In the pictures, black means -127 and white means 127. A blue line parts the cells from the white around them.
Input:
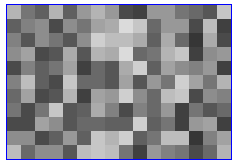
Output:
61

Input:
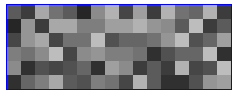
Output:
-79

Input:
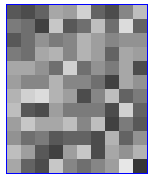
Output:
39

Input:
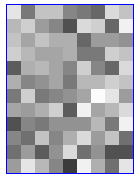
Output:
28

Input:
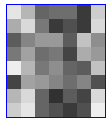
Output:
77
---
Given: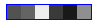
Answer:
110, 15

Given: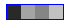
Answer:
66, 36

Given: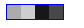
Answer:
77, 43

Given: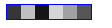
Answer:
85, 64

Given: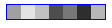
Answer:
99, 65

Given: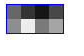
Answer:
109, 37
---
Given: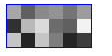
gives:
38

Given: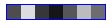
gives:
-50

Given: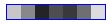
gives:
71

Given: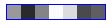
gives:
25

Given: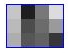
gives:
70

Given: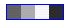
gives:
-29
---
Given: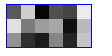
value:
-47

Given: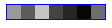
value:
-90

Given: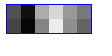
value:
87

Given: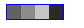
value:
12

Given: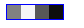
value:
118

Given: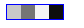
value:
-10
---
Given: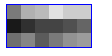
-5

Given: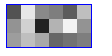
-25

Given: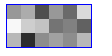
33

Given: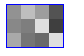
-10

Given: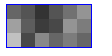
-25

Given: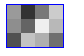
67

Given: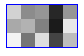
94
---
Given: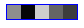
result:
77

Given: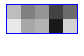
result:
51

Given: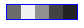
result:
16

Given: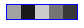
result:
75

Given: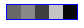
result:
-64

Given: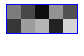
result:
53

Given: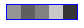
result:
1
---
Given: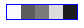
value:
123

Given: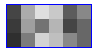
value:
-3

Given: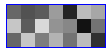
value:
-2

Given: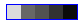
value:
92

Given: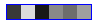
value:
92

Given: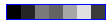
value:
-5

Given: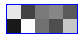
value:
-102
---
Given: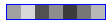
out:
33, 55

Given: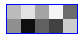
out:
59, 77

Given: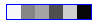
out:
120, -121

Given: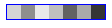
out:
85, -74

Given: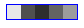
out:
104, 28

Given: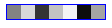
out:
3, 36

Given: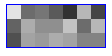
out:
99, 3

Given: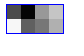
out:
-52, 48
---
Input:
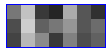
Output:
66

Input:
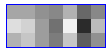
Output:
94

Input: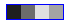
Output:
36

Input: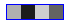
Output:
48

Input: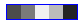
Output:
59

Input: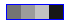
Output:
27

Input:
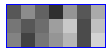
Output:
73

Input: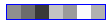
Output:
68

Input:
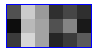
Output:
76
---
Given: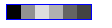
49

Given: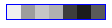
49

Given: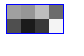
-19

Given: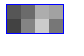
34

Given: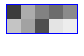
-19

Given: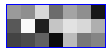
-19

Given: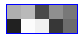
15

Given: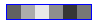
14

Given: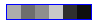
73

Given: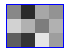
19
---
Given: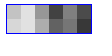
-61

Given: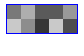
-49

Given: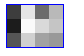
-66

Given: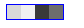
-18

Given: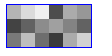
-60

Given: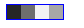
-17

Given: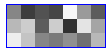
-66

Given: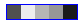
-47

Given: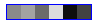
-61
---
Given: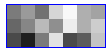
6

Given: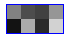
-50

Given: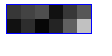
-60

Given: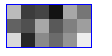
-47

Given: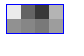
-27

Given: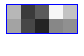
-68

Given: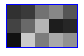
-22

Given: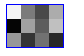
33
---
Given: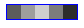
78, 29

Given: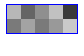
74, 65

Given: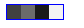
116, -20

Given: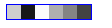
123, 78

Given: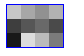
92, 71

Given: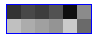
75, 64

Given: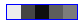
109, -3

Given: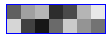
104, 86
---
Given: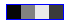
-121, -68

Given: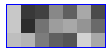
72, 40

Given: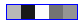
56, 20

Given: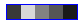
-70, -101

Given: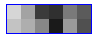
86, -47

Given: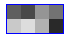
-32, -86

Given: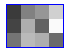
-68, -20

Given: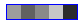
29, -84
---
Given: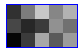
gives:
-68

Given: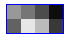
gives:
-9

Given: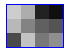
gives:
3

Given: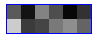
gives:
-49

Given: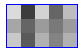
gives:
27

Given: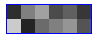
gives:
-52
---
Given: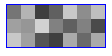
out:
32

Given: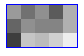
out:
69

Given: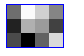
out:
-127

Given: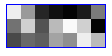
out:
-22

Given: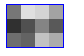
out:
-28

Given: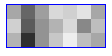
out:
-80
